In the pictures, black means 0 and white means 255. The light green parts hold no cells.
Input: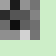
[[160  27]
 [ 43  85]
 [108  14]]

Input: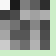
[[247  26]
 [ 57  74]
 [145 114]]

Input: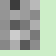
[[150  60]
 [149 166]
 [143  90]]

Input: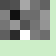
[[ 74  80]
 [130  16]
 [117 151]]

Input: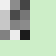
[[239 140]
 [199  74]
 [199 131]]

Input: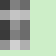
[[ 59 128]
 [164 196]
 [ 61 147]]
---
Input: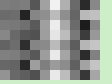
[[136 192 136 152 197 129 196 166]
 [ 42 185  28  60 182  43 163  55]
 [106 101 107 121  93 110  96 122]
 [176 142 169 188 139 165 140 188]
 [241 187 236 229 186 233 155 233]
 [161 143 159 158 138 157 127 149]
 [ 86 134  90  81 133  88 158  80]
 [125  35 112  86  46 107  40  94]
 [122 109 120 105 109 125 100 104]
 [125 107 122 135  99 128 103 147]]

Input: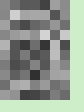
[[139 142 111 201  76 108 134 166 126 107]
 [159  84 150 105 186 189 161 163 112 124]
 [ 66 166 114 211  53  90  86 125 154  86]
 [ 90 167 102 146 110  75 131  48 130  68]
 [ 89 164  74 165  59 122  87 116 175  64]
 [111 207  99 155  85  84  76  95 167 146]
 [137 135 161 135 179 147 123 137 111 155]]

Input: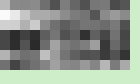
[[ 85 138  80  70  73  52 169]
 [ 75 154 121 114 105  82 123]
 [121 139 108  71  56  59 182]
 [119  85 115  96 158  83 133]
 [ 81 116 117  49 126  80 153]
 [102 124 105  95 114  96 133]
 [125 140  94  81 124 116 137]
 [ 81 162 112 117 163 156 161]
 [111 171 139  94 108 191 132]
 [139 172 203  47  42 117 113]
 [136 198 177  65  83 112  98]
 [138 233 207  44  45 130  68]
 [186 250 209  71  71 179 113]]

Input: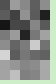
[[141  31  89 162 114  97 169 168]
 [ 94  91 134 120 203 105 140 133]
 [136 146  68  35 123 119 134 128]
 [156  65  71 155 100  92 150 191]
 [ 81  92  21 122 141 212 161 163]]

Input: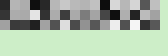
[[191 162  88]
 [ 87 187  51]
 [213  35 245]
 [183 175  81]
 [215  15 237]
 [ 13  70 160]
 [193 164  87]
 [180 124 146]
 [185 170  75]
 [200  61 221]
 [183 172  82]
 [ 40  50 162]
 [ 15 228  32]
 [173 170  63]
 [181 172  58]
 [ 40  53 161]]

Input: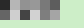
[[ 93 165]
 [121 126]
 [152 210]
 [146  68]
 [182 207]
 [ 41 101]]

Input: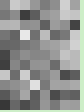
[[162 196  67 202 209 186 186  93 170  96 157]
 [208 201 144 120 177 195 174  75 161 103 159]
 [142 160 156 104 162 155 108 155 163  75 121]
 [124 150  96 188 156 136 149 134 121 146 150]
 [151  93 146 112 128 134 147 113 224  92  96]
 [189  61 143 232 119 142 110 205 156 166  76]
 [202 140 182 100 104 122 134 109 144 121 103]
 [135 119 179 117 101  70  63 198 134  88  55]]
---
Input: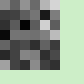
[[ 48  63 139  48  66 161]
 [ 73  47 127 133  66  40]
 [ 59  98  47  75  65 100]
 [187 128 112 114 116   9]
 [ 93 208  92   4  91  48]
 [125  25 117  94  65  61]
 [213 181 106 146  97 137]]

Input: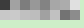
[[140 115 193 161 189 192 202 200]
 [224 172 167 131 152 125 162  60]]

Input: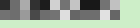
[[102 225 110 109 102 222 115 110  73 154 110 114]
 [193 115  24  24 196 115 209  28  49 171 109  43]]

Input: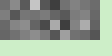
[[ 85 107 113 159  86 122 141 128 113 102]
 [ 99 172 131  62 170  74 100 141 133 105]
 [104 131 124  89 101 123 115 118  87 126]
 [108 118 130 114  62  86 197  90 138 112]]

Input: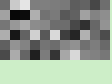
[[119 129 135 216 167  52 124  31 101 171  74]
 [105 125 112 145 134 109 116  81 131 147  96]
 [ 76 108 177  37  62 217  88 208  98  23 174]
 [147 103  48  72 109 109 136 140 171 152 118]
 [142 131 161  97  88 122 114 175  12   7 162]
 [110  71  99  93 121 124 127 126 229 202 109]]

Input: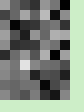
[[134  21  50 124  82 103 136]
 [102  73   7 113 114 102 109]
 [ 31  75  81  34 126 113 135]
 [ 76 107 111 134 226 118 140]
 [160   2 175  84 150 108  43]
 [ 15 114 133  57  53  47 141]
 [168 175 103 148  29  81 159]
 [ 50 118 106  53  46   5 125]
 [141  14 186  97 165 103  67]
 [  1 118 149  49  72 101 161]]

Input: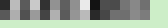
[[124 138 111 112  71  41 186 149  91 176  68 154  81 174  89]
 [112 136 117  75  78  19 234 144  95 146  50 201  91 187  43]]

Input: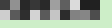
[[ 77 134 130  44 197  90 211  46  90 206]
 [ 33  31 219  95 159  41  55  40 145  62]]
